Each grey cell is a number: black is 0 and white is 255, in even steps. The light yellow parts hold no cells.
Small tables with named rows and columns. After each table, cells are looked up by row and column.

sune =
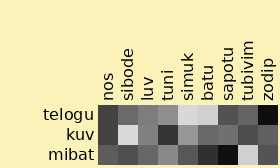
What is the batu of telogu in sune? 208
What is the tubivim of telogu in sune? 100
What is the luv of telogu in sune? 125
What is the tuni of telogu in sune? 142
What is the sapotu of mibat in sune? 15
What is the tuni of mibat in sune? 137
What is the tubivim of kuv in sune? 76

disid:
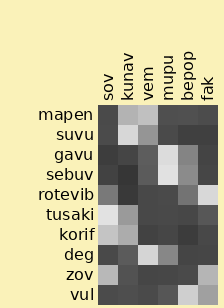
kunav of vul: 78
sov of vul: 75
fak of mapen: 76
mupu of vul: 86
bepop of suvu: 64
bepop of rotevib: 115
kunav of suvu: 215
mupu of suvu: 74
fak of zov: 181
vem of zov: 70
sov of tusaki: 226

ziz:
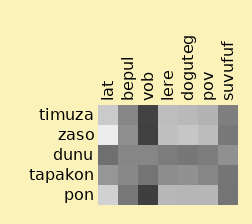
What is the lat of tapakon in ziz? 150
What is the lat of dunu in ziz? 111
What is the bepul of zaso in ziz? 142
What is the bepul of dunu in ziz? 134
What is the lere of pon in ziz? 183
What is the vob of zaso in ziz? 64
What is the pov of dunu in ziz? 125
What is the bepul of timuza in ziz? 134
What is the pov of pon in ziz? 182
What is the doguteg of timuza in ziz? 185
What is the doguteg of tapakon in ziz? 145
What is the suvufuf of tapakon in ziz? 117
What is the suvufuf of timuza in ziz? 127
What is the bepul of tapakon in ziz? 136
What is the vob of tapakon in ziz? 116
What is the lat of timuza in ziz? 202
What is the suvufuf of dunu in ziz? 144
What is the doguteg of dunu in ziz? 119
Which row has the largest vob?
dunu

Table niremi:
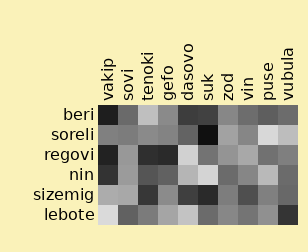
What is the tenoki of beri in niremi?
191
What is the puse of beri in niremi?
94
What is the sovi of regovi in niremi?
152
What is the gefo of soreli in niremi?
131
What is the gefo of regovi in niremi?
42
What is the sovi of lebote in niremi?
97
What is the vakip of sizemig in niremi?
172
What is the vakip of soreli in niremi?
128
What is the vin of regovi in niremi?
168
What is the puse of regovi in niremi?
113
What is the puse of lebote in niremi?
144
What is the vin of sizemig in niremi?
79
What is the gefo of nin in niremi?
97
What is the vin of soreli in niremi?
134
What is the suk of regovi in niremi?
115
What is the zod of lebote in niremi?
135
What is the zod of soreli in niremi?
162
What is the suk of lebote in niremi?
107

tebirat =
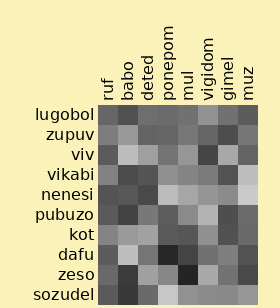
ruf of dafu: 92
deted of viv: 159
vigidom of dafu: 113
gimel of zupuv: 77
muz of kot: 105
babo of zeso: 59

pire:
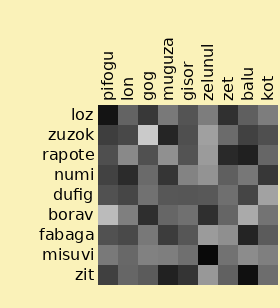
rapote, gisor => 83
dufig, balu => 69
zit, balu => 16
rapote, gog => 80
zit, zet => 97
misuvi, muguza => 126
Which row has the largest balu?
borav

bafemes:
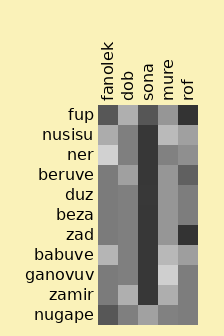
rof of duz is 125
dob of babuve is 127
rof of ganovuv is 125
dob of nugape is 127
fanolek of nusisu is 172
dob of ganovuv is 127
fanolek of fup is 87
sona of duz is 56
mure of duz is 150
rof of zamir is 125
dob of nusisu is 127
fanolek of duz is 123
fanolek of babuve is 181
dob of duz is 127

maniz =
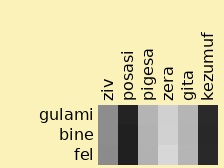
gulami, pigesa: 180
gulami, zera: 208
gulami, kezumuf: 42
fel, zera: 215
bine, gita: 180
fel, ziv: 139
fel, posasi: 32
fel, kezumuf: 41
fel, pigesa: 177

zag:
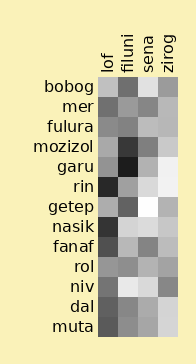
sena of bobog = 225
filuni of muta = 141
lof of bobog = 192
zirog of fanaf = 188
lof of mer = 112
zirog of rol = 163
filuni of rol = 142
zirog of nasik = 199
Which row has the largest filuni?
niv

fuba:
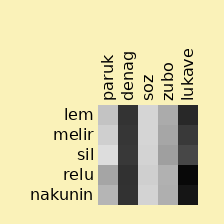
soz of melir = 213
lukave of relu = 8
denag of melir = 54
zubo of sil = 159
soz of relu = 207
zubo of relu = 177
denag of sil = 56
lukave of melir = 57
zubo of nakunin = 175
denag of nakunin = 50
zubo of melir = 166
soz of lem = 213
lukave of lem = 40
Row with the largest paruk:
sil

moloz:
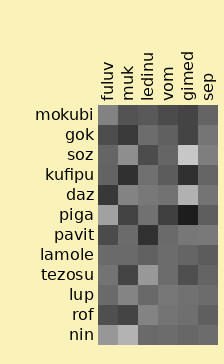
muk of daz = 131
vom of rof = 116
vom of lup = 119
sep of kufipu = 101
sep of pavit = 121
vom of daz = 114
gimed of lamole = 101
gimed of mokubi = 68
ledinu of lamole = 97
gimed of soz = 199
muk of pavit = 107
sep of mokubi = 100
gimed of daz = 177
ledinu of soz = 76
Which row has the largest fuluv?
piga

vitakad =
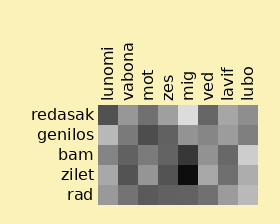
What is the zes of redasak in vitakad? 159
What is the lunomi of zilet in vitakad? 168
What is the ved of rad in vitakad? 112
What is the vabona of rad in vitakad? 115
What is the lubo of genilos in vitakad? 127
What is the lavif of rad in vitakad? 155
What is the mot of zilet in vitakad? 149
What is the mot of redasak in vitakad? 112
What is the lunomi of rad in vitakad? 153
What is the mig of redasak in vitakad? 220
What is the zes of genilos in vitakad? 97
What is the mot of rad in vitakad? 90
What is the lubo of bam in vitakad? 205
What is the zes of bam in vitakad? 99
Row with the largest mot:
zilet

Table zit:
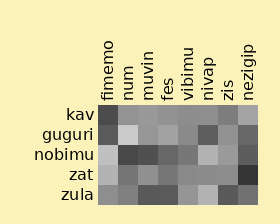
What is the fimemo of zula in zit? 142
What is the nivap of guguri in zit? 94
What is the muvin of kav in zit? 153
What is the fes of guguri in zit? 162
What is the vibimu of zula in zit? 149
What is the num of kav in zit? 147
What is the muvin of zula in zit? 89
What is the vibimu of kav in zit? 141
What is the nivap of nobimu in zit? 178
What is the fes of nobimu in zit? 103
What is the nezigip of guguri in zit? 103
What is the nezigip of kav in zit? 163
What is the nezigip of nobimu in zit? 93
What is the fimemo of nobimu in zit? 192
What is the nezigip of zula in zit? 113
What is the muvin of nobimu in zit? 80
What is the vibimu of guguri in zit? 138
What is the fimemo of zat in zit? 179

